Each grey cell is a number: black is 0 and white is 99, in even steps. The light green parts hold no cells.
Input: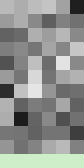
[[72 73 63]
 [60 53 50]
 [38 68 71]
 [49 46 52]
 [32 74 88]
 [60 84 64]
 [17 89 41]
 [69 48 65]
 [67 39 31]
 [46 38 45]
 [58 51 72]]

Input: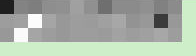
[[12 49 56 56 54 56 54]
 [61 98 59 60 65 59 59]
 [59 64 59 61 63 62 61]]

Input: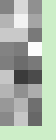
[[51 56]
 [70 64]
 [78 47]
 [51 98]
 [49 47]
 [77 29]
 [70 67]
 [59 43]
 [53 40]]

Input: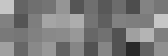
[[77 43 58 43 42 51]
 [50 49 62 45 50 48]
 [47 50 54 40 32 70]
 [62 53 38 32 32 38]]

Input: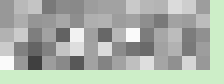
[[59 76 54 61 63 71 85 61]
 [59 58 65 68 61 55 63 73]
 [69 49 38 62 71 48 73 56]
 [79 39 76 63 54 41 69 61]
 [97 25 53 63 63 86 56 59]]

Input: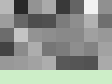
[[72 57 22 94]
 [61 30 48 69]
 [42 57 53 62]
 [26 67 48 51]
 [59 63 34 32]]
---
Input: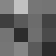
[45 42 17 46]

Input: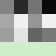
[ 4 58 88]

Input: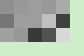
[66 74 22]

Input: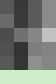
[54 35 44 31]

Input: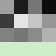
[ 5 77 46]

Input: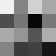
[65  3 58 51]

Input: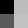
[73 35]

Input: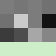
[44 48 30]
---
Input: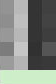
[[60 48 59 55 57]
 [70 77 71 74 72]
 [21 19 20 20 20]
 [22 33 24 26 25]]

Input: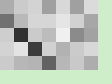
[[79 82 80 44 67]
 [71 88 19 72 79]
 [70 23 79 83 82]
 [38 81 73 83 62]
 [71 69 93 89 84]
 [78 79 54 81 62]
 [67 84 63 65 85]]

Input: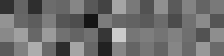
[[35 53 57 19]
 [50 62 40 39]
 [67 40 36 18]
 [41 60 49 42]
 [17 44 33 40]
 [64 39 30 52]
 [40 44  8 34]
 [13 21 48 26]
 [52 79 40 64]
 [39 46 38 47]
 [46 49 35 32]
 [39 45 42 56]
 [52 50 29 35]
 [41 43 44 51]
 [59 32 54 39]
 [41 55 33 47]]

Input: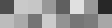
[[73 30]
 [66 78]
 [45 77]
 [79 59]
 [57 37]
 [46 87]
 [48 59]
 [65 15]]

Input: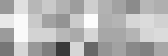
[[46 60 90 59]
 [83 97 97 87]
 [59 82 78 71]
 [49 82 63 78]
 [22 71 57 69]
 [83 66 79 61]
 [40 83 98 80]
 [58 65 68 69]
 [63 65 70 63]
 [53 70 83 54]
 [50 83 85 71]
 [65 85 81 68]]

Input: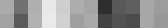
[[63 66]
 [35 44]
 [69 68]
 [91 90]
 [81 80]
 [62 67]
 [66 64]
 [26 18]
 [32 34]
 [29 37]
 [65 65]
 [59 61]]

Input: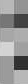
[[60 60 82 65 46 71]
 [71 19 62 67 26 57]]

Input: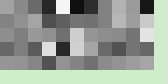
[[58 40 55 51 63]
 [57 49 49 56 53]
 [52 35 59 64 41]
 [32 86 56 31 15]
 [57 15 43 37 95]
 [51 81 80 45  6]
 [44 64 58 44 18]
 [54 41 55 50 50]
 [57 32 54 71 69]
 [61 45 45 61 60]
 [64 40 88 78  9]]

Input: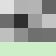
[[74 42 87]
 [55 18 69]
 [43 61 70]
 [44 76 39]]
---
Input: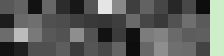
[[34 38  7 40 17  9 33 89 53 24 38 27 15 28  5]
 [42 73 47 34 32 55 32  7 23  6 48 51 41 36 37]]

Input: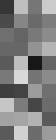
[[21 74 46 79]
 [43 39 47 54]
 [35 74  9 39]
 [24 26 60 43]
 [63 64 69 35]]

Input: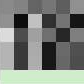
[[53 51 39 46 36 56]
 [85 30 62 43 15 49]
 [70 22 67  9 40 30]]

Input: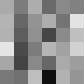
[[66 48 67 41 53 50]
 [69 36 56 27 54 74]
 [65 26 53 40 66 61]]

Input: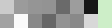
[[79 60 58 57 41 61  9]]

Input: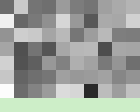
[[42 78 45 43 60 48 45 62 66 70]
 [57 80 78 64 72 46 61 72 49 48]
 [81 32 37 59 50 68 63 47 58 43]
 [98 42 51 60 85 83 16 73 61 75]]

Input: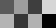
[[35 61 24 83]]
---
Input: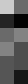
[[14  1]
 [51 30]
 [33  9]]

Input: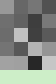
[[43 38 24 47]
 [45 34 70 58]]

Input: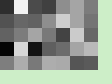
[[32 40 38 55 80 64 45]
 [ 2 83  7 37 42 64 72]]

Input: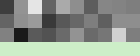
[[39 56 60 22 34 40 49 37 55 55]]

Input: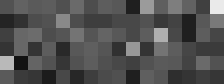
[[14 19 30 32 53 30 24 24 28 28 32 22 26 12 34 47]
 [20 40 20 36 16 34 37 33 19 59 20 45 36 27 23 23]
 [35 23 21 11 28 15 24 29 31 12 37 33 18 20 24 21]]

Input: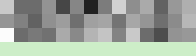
[[58 50 38 56 61 43 62 64 45 65 58 43 54 71]]

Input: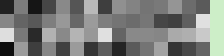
[[52 39 34 49 59 40 60 49 45 42 46 27 25 37 87]
 [ 5 60 24 52 25 60 20 36 14 35 45 63 20 28 39]]

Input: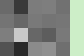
[[45 40 47 45 46]
 [32 16 54 56 43]]
